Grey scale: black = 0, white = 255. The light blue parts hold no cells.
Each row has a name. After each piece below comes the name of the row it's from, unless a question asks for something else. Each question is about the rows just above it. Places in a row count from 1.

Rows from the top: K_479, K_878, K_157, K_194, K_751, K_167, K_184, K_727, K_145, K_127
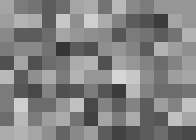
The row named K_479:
[165 123 115  92 108 165 171 115 185 137 123 150 150 150]
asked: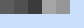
K_878
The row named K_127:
[171 179 165 143 100 137 158  92  65  80  92 108  80  72]
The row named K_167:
[185  92 143 171 123 179 150 150 214 199 143 115 158 165]
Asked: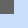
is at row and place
K_127, 5

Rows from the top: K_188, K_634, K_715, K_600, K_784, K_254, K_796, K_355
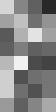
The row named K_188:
[213 133  96  40]
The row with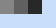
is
K_188
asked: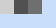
K_254
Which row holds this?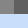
K_188
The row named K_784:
[184 241  75  67]

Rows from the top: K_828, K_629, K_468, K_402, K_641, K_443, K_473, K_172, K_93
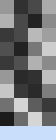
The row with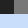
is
K_402
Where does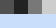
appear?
K_402

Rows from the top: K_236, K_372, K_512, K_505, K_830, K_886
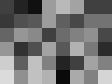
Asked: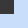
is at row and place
K_372, 1
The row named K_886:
[219 144 193 178  10 170 129 213]
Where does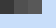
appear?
K_372
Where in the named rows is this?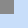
K_512, 3
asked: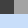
K_830

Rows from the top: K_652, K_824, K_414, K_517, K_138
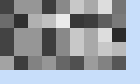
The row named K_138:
[163  61 130 150 102  80 156 130  86]
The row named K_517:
[ 67 150 150  61 137 200 169 200 185]
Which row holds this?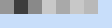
K_517
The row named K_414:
[ 67 150 150  61 137 200 169 221  42]
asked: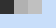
K_824
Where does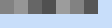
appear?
K_138

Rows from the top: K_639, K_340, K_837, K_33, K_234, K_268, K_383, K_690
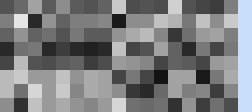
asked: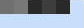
K_33
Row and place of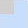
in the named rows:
K_639, 13
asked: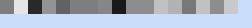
K_340
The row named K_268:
[186 201 154 154 193 147 170 162  69 120  69  19 162 162  26 120 170]
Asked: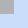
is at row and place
K_340, 13
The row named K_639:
[ 83 105 162  91 141  91  83  98 201  77  83  77 208  83  69  61 126]

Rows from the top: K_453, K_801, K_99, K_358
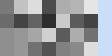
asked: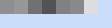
K_358
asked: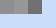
K_358
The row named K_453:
[121 194 221  76 173 180 229]
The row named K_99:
[143 151 166 208  91 173 113]

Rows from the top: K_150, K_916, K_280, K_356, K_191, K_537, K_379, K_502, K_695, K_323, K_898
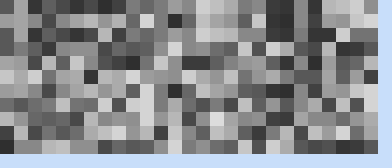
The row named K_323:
[ 65 183  73 115  88 109 171 191 212 149 183  65 198 136  95 191 171  95
  59 123 183  73 191 156 212 109 164]
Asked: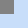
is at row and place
K_191, 17
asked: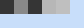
K_150
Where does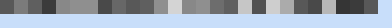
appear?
K_356
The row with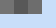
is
K_323
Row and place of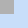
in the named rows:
K_916, 9
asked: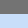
K_280

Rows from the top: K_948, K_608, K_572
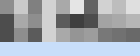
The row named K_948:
[142 202 128 210 169 229  99 210 189 223]
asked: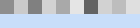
K_948
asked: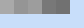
K_572
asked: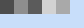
K_572
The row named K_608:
[ 77 169 142 210  91  63  77 163 169 182]
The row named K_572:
[ 77 142  91 210 169 149 157 120 113 105]

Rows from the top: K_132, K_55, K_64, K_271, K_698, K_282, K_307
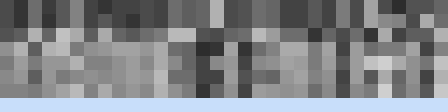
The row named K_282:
[137 150  94 150 123 137 144 137 144 156 150 185 109 109  67  67 156  82
 109 101 150 162 130 144  67 156  88 170 101 144  67 177]
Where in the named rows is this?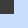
K_132, 4
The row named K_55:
[ 75  52 109  52  88 130  67  88  67  52  75  67 109  94 101 177  75  82
 109 101  67  67  88  67 123  75 162 137 130  75 170 109]
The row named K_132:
[ 75  52 109  60  88 130  67  52  67  67  75  67 109  94 101 177  75  82
 109 101  67  67  88  67 123  75 162  75  45  82  82 101]
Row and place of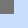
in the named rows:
K_698, 31
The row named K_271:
[144 177  94 177 185 123 144 150 162 162 150 170 109 101  45  52 162  52
 109 130 170 170 123 162  67 156 109 123 123 162  67 130]

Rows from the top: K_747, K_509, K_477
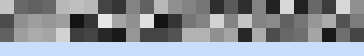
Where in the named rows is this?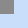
K_509, 20
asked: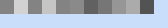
K_509
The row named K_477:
[ 97 158 171 165 210  61  68  39  25 150  68  68  83 178 178 144 165  39
 171  76 104 111 165  25 111  68]
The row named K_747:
[197 104  97 104 184 191 184  68  53 131  97 184 144 131 118  46  90  46
 131  33 216  33 104  61 216 144]
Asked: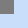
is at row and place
K_509, 26

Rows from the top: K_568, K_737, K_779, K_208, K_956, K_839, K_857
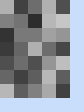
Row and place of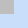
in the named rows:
K_956, 5
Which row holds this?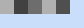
K_568
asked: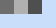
K_568
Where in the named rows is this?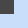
K_208, 5
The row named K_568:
[176  65 109 176  79]

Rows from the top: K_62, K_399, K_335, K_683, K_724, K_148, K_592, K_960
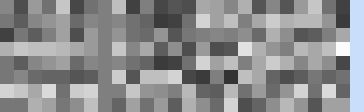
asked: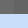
K_148
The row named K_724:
[119  93 134 148 161 106 134 127 134 113 100  59  65 113 211 161 191 127
 168 204 176 134 168 142  71]

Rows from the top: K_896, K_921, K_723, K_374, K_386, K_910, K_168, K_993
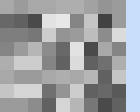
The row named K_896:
[168 155 168 168 174 174 162 148 155]
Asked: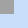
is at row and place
K_896, 7
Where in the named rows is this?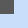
K_168, 9
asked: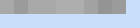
K_896

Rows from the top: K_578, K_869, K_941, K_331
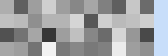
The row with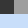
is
K_941
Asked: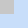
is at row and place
K_578, 10
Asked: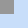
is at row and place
K_941, 10

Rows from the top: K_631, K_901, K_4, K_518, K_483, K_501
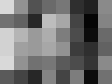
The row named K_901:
[113  98  39 189 167  68   5 132]
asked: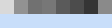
K_483

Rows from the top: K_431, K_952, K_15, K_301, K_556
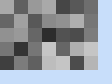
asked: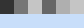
K_301
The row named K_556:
[ 63 124  96 189 197  76 181]
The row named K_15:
[145 153 102  44  82  76 124]
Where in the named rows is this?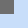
K_431, 7

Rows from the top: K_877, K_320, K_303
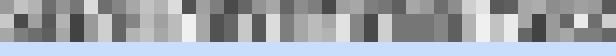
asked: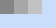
K_877
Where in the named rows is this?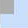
K_877, 39
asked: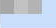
K_877
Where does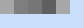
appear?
K_877

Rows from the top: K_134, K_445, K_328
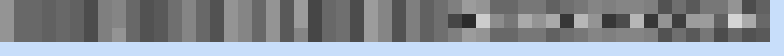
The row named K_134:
[148 104 104  97 104  97  76 127 133 104  82  89 111 133 104  82 148 133
 104 148  89 156  70 104 111  76 156 133  82 127  97 111 127 156 148 104
 104 119 119  97 111 119 133 127 133 133 127  82 111  89 119 119 148  76
  97]
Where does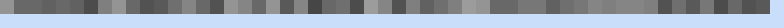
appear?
K_328
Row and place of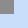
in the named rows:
K_445, 36

